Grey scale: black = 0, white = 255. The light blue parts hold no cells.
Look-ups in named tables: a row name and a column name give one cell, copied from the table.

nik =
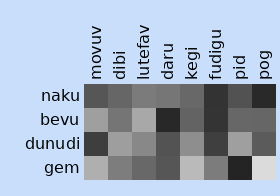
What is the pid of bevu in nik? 103
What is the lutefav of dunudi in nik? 136
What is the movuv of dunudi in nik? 62
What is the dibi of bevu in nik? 117
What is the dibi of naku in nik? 102
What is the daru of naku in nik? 118
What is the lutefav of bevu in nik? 168
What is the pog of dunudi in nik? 91

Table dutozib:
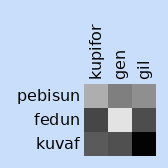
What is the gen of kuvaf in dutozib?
80
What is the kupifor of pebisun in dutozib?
174
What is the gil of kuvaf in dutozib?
3
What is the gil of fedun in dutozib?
77
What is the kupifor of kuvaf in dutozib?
90
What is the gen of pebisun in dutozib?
127
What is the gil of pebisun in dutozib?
143
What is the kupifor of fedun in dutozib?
70
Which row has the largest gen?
fedun

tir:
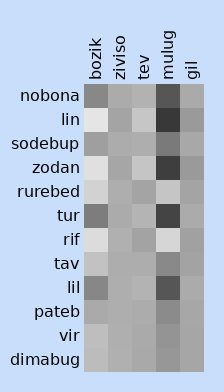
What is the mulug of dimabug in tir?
151
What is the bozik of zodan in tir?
224
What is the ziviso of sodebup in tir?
172
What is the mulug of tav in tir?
137
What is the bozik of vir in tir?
190
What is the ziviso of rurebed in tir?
174
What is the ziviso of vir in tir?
175
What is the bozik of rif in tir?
220
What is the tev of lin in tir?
198
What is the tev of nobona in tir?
178
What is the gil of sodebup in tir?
168
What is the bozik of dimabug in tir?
188
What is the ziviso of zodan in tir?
166
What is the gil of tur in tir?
171
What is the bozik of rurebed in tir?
210
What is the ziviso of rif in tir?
176
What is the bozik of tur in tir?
125
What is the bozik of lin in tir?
229
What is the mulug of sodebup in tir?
122
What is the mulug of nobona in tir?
86

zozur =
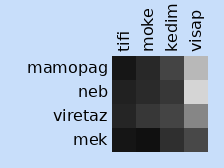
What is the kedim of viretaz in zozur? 68
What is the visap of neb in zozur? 213
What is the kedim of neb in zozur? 55
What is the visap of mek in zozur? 72
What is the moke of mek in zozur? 16
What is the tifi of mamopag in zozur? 22
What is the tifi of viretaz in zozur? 37
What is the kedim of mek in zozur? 47
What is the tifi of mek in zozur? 21
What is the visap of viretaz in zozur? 134
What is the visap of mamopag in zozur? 184
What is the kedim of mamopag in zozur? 68
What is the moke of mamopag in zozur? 40
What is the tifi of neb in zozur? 33
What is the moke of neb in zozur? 42
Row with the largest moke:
viretaz

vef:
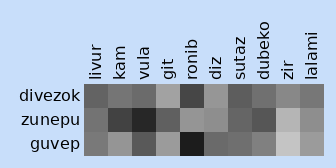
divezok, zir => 136
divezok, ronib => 70
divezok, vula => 107
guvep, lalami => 155
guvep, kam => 149
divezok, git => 162
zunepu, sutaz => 101
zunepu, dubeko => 86
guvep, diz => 106
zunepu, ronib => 149
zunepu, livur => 115

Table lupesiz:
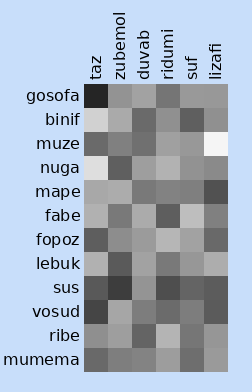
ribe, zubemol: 158
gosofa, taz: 37
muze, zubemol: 128
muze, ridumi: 160
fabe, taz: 177
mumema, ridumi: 157
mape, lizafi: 81
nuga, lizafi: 138

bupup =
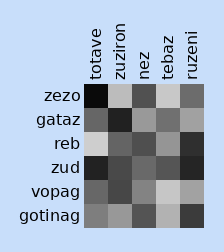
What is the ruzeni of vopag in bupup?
162
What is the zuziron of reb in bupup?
100
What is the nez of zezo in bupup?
81
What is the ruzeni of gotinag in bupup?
59
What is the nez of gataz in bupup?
153
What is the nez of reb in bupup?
79
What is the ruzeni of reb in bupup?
47
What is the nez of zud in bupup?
105
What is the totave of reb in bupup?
206
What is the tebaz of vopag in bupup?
198
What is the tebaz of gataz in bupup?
112
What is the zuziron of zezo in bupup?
188
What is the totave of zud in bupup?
34
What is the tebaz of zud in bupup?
85
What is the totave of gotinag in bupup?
126

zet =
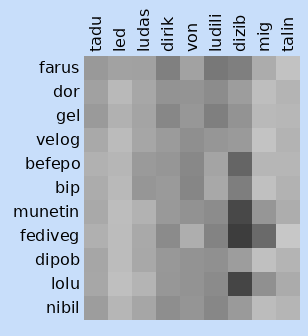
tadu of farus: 153
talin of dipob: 180
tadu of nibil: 157
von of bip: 134
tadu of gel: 154
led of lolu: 191
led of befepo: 182
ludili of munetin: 140
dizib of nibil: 154
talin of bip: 178
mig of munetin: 150

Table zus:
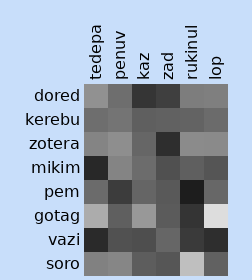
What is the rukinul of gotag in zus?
52
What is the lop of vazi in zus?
46
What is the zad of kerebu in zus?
97
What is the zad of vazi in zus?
102
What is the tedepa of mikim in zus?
40
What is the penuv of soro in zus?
134
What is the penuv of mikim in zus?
132
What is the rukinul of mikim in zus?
95
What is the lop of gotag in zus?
221
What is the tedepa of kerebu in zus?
110
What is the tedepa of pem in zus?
107
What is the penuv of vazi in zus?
81
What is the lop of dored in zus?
127
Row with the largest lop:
gotag

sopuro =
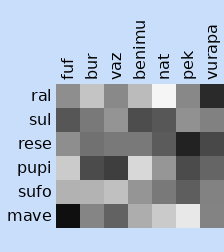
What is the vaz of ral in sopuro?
137
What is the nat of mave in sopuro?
202
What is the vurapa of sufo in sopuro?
130
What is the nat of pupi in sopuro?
150
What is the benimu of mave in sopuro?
173
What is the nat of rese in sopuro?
91
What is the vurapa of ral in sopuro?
42
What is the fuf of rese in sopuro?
142
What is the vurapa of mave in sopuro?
131
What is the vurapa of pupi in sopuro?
101
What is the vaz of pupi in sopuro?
62
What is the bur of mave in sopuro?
133
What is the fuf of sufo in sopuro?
178
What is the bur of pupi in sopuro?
75
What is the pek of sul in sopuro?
145
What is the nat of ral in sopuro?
245
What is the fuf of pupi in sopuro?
203

